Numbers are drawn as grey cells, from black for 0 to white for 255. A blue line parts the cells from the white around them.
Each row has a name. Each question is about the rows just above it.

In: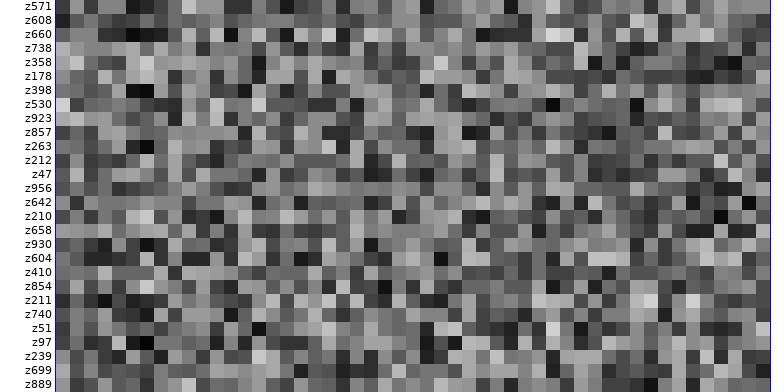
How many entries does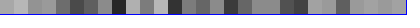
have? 29
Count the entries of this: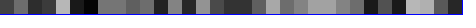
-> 33
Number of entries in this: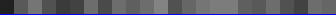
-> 24
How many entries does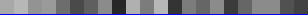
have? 22
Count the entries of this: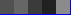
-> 5
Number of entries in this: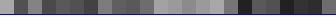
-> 24
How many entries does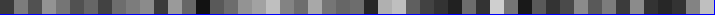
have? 51

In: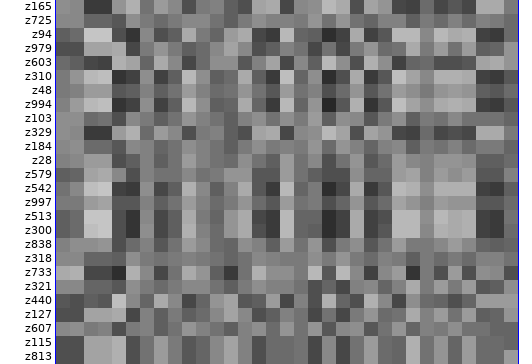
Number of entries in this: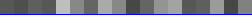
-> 18
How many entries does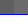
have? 2
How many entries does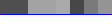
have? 8
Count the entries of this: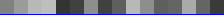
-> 16

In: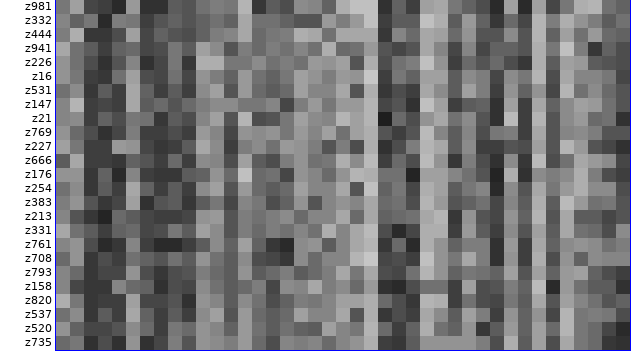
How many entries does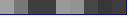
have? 9
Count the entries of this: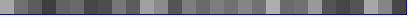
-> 29
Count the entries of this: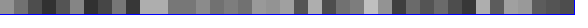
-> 41

